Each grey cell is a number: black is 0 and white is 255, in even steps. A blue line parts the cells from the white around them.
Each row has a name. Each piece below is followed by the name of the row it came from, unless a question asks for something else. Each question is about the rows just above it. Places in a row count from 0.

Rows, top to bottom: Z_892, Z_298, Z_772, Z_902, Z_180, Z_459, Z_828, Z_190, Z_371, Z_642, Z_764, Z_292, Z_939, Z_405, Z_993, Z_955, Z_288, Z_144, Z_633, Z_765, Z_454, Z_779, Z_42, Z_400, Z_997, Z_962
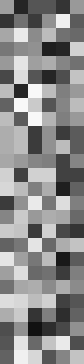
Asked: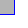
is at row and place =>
Z_371, 3
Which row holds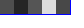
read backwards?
Z_459
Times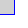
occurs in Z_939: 3
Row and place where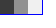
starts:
Z_298, 2

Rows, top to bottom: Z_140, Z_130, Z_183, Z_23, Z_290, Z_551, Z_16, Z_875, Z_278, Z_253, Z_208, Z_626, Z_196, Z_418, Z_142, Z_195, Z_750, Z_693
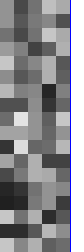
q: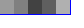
Z_23
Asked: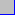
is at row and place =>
Z_140, 3
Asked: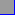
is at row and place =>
Z_23, 0
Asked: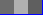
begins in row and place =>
Z_551, 2
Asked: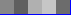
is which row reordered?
Z_693

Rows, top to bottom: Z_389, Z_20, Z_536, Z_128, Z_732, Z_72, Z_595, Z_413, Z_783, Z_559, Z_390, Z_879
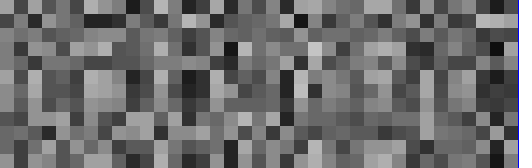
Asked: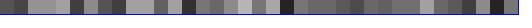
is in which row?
Z_783
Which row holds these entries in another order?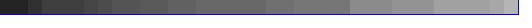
Z_390
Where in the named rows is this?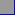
Z_559, 35

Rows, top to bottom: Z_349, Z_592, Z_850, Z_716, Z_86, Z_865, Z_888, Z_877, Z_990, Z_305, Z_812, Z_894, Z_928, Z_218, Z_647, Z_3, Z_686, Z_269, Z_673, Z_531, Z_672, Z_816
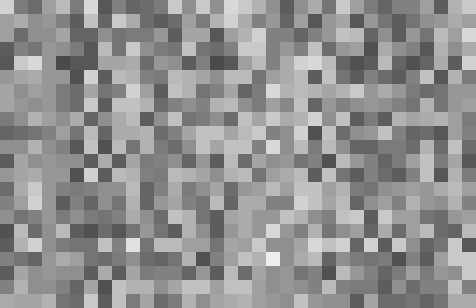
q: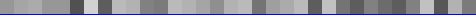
Z_928
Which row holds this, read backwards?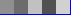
Z_305
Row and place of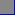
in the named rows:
Z_877, 20
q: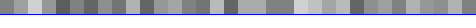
Z_647

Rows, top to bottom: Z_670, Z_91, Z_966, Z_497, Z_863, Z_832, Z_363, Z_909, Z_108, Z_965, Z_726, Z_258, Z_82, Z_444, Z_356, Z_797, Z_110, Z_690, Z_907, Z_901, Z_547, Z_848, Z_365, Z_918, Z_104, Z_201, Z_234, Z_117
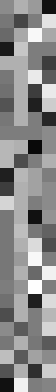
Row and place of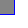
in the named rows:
Z_117, 3
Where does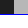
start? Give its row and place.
Z_82, 0
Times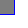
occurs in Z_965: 3

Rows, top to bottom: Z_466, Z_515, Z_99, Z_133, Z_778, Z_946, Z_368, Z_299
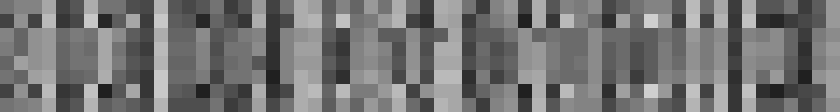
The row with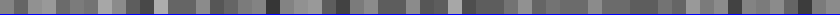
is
Z_99
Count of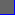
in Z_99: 7
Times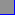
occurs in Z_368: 3

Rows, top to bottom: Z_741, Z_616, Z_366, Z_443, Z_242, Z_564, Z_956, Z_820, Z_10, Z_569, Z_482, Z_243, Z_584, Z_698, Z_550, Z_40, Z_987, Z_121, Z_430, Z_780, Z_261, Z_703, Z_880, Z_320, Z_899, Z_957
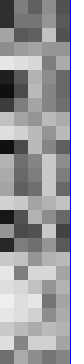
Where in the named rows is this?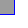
Z_443, 1
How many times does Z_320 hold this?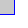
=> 1

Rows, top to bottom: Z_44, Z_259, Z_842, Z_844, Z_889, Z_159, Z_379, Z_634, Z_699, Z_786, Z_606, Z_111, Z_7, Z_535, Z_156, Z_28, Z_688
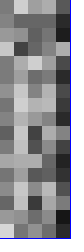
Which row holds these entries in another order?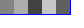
Z_786
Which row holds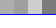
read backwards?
Z_44
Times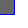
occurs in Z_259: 3
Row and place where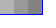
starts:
Z_699, 1

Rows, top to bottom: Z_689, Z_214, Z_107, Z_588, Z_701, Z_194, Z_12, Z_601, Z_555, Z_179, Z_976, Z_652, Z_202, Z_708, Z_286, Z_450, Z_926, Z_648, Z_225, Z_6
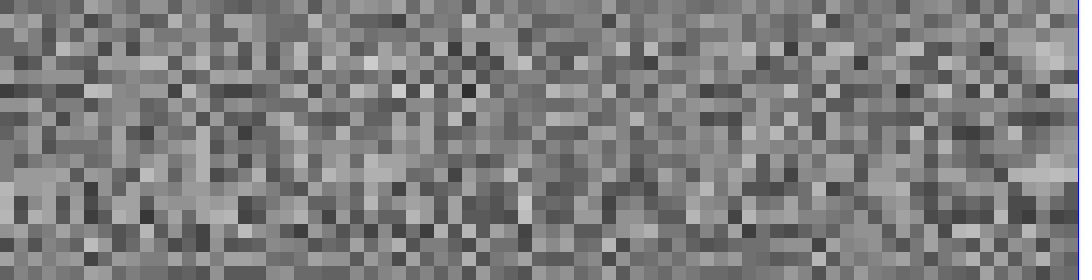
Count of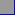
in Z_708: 10
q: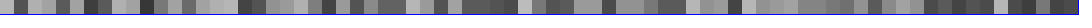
Z_450
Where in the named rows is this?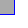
Z_179, 28
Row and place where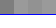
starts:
Z_708, 68

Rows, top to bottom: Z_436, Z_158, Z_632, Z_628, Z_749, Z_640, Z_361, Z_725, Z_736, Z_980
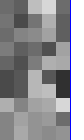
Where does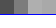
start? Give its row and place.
Z_749, 1
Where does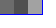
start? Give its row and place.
Z_628, 2
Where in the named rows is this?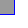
Z_736, 3
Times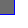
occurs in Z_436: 2
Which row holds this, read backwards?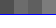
Z_628
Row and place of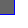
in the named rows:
Z_749, 0

